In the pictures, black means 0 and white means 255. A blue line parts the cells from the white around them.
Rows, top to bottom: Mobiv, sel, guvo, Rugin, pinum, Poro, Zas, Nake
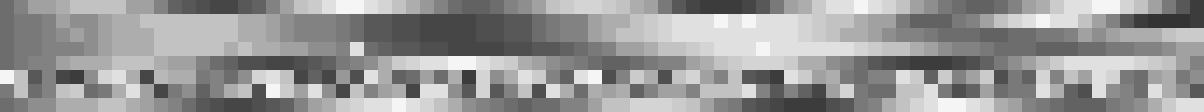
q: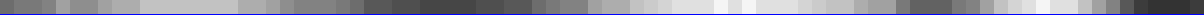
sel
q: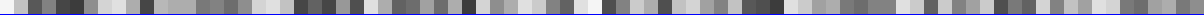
Poro
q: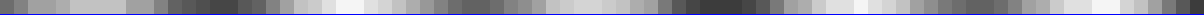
Mobiv
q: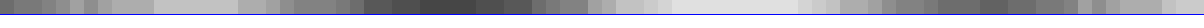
guvo
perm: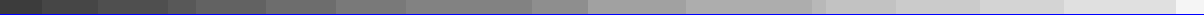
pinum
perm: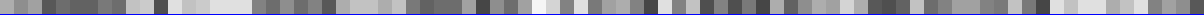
Rugin

